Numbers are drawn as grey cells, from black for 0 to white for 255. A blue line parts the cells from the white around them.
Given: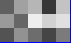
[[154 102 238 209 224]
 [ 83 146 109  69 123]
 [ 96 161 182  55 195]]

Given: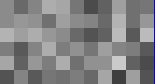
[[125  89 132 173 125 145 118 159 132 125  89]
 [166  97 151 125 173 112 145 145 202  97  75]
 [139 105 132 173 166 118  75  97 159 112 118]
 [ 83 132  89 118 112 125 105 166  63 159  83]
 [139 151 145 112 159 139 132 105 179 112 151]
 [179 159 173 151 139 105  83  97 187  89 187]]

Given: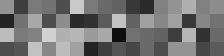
[[147  62 122 114  77 201 122 106  99  56  43 129 147 176 129 141]
 [ 77  85 194 135 188 161  36  62  85  70 106  77 147 147  70  91]
 [ 36 114 169  77 141  43  50  91 194  99 161 135 161  56 135 114]
 [188 122 129 209 176 182 155 169  15 114 106  99  62 182  50 106]]

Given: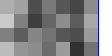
[[128  93 134 115  86  78 155]
 [202 128  62 101 141  93 168]
 [188 149 141 108 155  49 115]
 [174 162  78 121  86  70 141]]

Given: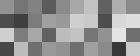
[[ 77  63 124 160 153 207 201  77 215 221]
 [146 117 130  91 138 168 194  97 174 138]
 [207 124 168  97 188 194 117 146 228 111]
 [ 71 188 111 153 146 111 160 138  56 201]]

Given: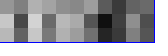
[[199  72 211 106 184 170  85  16  64 143  78]
 [184  99 199 121 177 157 113  37  58 128  85]
 [150 128 177 163 143 136 157  91  58  99 106]]

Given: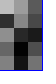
[[102   3  78]
 [129  19 115]
 [143  40  26]
 [ 47 135  72]
 [190 156  90]]
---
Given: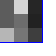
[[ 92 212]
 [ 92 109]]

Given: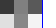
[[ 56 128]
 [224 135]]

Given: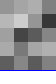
[[149 165]
 [183 204]]

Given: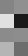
[[132 144]
 [224  26]]

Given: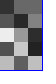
[[ 50 104]
 [ 85  41]]

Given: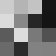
[[204 180]
 [219 136]]

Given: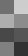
[[112 205]
 [174 140]]
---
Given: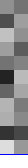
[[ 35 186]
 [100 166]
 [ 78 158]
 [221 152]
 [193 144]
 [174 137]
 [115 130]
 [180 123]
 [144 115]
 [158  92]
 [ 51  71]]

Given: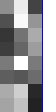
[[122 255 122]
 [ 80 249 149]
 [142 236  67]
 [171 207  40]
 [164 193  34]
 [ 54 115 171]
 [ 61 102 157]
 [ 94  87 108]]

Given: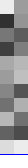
[[220 236]
 [156 191]
 [169 183]
 [113 176]
 [236 156]
 [ 49 148]
 [ 63 126]
 [183 113]
 [119  92]
 [134  84]
 [ 98  76]]

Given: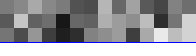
[[ 89 197  97 110  23 103  97 175 156 142 189  46 117 211]
 [123 136 169 136 123  82  76 182 103 162  89  70 130 110]
 [117  76 150  62  31  46 130 142 156  62 169 234 189 211]]

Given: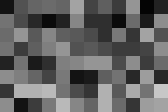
[[ 53 177 177 185 115  75  53 177  89 170 115 199]
 [107 149  89 134  95  89  75  47 121  53 163  82]
 [141 127 101  68 121  19  26  95 115  40 157  40]
 [ 34 115  26  47 127 134 149 149  75 141  60 107]
 [ 19  82 101 107 101 163  68  95  60 149   4  34]
 [115  75  40  11  34 134  47  47  11 107  26 141]
 [115  60  95 127 149  82  89  75  60  60  68 141]
 [141  19  60 121 185 134 101 177 107  53 157 163]]

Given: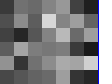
[[ 93 164 125 119 125  58  25]
 [ 79 140  93 215 132 158  99]
 [ 58 113 106 132 152  65  31]
 [ 72  86  99 106 158  52  38]
 [146  52 113 140 170 164 208]
 [ 65  38  86 132 185 106 158]]

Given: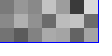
[[137 176 145 107 188 195 107]
 [122 151 137 195 157  58 217]
 [115  91 130 170 164  99 164]]

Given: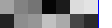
[[ 35 142 150 193 170  70  43]
 [163 130 116   5  27 220 227]]

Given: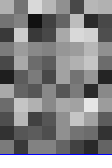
[[ 57 204  57  72 169 217 210  78]
 [108 197 177 137 169 162 230 156]
 [ 78 183  65  86 144 197 162  92]
 [ 72 169 108  92 162 177 197 108]
 [123 156 137 130 150 156 183 144]
 [115 130  17  65 100 189  42  72]
 [177 115 217 183 144  72 183 177]
 [169 100  86 137  86 123  42 137]
 [ 30  92 123  72 162 115 150  36]
 [ 50  86  92  78 144 115 108  50]
 [123  57 130 130 100  65  42 100]]
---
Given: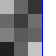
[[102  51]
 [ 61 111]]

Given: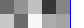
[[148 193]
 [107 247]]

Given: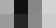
[[ 17 135]
 [ 39 138]]

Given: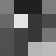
[[ 31  32]
 [227  54]]

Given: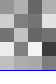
[[176 102]
 [127 116]]

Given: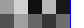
[[208  16]
 [160 103]]

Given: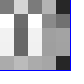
[[213 123]
 [108 255]]

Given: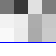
[[ 56 225]
 [236 172]]

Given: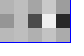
[[190 165]
 [189  75]]
